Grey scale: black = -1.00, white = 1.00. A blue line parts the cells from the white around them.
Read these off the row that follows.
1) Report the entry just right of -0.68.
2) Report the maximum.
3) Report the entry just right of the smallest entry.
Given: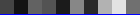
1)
0.40
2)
0.78
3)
-0.23

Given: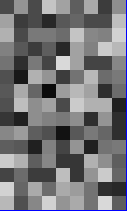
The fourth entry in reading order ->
0.54
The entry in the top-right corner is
0.11
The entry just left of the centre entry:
0.27
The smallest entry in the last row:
-0.37
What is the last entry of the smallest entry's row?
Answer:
-0.15
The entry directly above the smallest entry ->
0.16
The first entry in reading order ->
-0.42
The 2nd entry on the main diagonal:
-0.53
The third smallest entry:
-0.81
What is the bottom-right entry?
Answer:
-0.26
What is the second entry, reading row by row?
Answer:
0.16
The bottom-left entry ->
0.44
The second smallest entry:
-0.86
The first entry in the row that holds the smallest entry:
-0.31
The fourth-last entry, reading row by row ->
0.33
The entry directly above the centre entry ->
0.22
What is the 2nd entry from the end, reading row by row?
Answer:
0.70
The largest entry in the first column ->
0.65
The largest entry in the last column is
0.65
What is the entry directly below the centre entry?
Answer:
-0.05
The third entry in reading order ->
-0.42
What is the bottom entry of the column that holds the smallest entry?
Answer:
0.65
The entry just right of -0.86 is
-0.31
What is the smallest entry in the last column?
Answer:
-0.75

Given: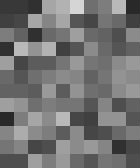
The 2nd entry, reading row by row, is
-0.56
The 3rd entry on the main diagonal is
-0.62
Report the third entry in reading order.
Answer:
-0.62
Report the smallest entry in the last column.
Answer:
-0.68
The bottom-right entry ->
-0.39
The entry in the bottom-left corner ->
-0.39
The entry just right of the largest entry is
-0.13
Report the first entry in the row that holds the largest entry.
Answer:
-0.56
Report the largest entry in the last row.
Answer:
0.25
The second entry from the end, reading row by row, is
-0.13
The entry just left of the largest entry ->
0.40
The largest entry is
0.67
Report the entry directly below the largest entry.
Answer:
-0.33
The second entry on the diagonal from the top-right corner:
-0.18
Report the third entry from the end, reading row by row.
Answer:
-0.08
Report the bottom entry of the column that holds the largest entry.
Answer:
-0.18

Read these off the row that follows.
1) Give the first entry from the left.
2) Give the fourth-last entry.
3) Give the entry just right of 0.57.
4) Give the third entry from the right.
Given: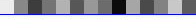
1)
0.85
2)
-0.42
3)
-0.27
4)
0.02

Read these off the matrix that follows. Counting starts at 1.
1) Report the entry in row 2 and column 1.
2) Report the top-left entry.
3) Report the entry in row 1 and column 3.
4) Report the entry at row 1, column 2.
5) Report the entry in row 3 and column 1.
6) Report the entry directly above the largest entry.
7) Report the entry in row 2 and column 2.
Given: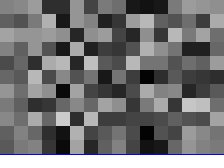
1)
-0.25
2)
0.02
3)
0.22
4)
0.07
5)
0.28
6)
-0.19
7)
-0.36

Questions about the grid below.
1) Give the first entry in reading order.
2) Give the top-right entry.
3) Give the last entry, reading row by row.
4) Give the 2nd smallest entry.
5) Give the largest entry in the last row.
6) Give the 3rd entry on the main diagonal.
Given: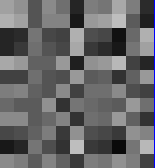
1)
0.26
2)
-0.66
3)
-0.49
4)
-0.87
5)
0.14
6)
-0.08

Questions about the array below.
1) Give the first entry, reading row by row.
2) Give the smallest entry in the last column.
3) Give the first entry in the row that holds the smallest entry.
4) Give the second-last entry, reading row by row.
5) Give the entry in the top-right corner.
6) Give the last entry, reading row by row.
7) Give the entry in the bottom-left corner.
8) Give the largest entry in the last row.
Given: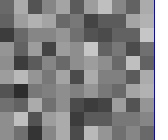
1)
-0.18
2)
-0.23
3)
-0.35
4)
0.05
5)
0.34
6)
-0.18
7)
0.11
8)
0.45

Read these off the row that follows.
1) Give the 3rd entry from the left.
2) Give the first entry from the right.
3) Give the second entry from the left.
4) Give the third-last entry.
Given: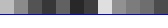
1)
-0.35
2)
-0.40
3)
0.08
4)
-0.03

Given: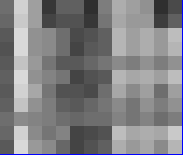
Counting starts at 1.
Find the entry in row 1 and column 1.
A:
-0.14
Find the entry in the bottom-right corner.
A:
0.42
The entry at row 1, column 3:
0.25
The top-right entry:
-0.42
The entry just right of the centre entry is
-0.30
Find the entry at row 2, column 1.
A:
-0.19
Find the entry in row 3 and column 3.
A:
0.14
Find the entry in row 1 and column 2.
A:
0.64
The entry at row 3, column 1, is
-0.30
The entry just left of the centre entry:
-0.47
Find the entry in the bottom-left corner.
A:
-0.30
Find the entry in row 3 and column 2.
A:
0.70
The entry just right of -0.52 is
-0.25
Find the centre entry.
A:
-0.36
